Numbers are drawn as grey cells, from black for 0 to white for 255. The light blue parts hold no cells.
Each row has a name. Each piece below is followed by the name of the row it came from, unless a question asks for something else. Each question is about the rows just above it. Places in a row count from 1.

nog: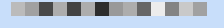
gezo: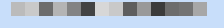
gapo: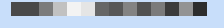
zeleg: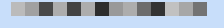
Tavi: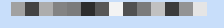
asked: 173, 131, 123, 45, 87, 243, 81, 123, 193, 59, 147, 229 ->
Tavi
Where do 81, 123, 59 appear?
gapo
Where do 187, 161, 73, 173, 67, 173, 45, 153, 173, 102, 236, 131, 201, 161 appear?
nog

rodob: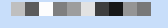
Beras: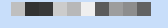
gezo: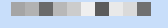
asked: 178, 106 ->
gezo
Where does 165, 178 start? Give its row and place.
gezo, 1
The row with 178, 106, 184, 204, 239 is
gezo
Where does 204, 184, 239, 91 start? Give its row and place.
Beras, 4
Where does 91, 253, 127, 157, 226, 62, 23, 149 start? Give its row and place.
rodob, 2
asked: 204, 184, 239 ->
Beras

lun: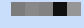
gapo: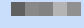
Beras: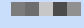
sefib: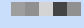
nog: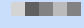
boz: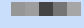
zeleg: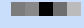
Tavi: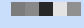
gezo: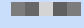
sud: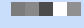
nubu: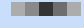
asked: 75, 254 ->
sud
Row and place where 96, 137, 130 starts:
gapo, 1
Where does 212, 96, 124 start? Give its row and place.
gezo, 3

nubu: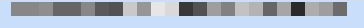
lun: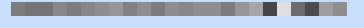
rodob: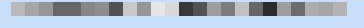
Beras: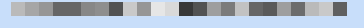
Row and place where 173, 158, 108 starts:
nubu, 22
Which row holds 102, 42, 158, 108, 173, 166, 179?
rodob
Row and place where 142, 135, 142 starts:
lun, 12
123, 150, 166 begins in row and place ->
lun, 16

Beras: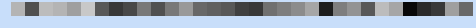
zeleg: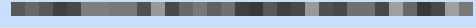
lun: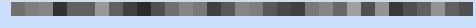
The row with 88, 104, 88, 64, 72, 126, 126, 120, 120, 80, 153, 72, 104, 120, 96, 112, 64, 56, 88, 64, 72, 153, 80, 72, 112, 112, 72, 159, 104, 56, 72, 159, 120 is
zeleg
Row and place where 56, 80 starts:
lun, 28
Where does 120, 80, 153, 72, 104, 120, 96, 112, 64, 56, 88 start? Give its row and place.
zeleg, 9
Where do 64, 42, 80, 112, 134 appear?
lun
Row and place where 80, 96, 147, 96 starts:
lun, 29
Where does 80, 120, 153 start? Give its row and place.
Beras, 11

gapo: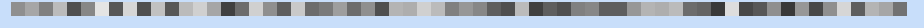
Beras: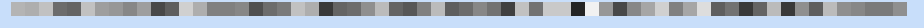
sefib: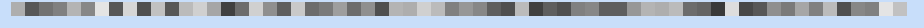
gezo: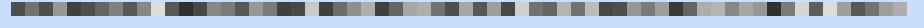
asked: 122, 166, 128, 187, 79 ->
sefib
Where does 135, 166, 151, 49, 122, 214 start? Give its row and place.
gezo, 52
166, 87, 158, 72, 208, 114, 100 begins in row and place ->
gezo, 33

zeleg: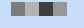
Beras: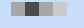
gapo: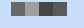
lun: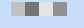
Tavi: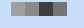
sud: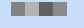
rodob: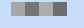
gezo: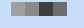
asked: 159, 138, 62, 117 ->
Tavi
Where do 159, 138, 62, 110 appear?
gezo

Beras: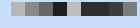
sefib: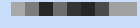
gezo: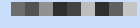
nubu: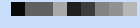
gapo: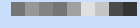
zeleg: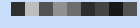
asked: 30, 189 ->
Beras
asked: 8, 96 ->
nubu
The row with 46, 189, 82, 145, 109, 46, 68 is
zeleg

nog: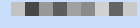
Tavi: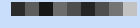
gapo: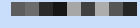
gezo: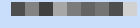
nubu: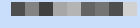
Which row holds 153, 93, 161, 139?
nog
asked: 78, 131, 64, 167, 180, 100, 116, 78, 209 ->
nubu
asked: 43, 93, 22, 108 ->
Tavi
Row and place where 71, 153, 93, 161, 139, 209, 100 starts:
nog, 2
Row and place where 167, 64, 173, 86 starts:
gapo, 5
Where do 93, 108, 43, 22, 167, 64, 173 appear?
gapo
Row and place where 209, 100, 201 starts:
nog, 7

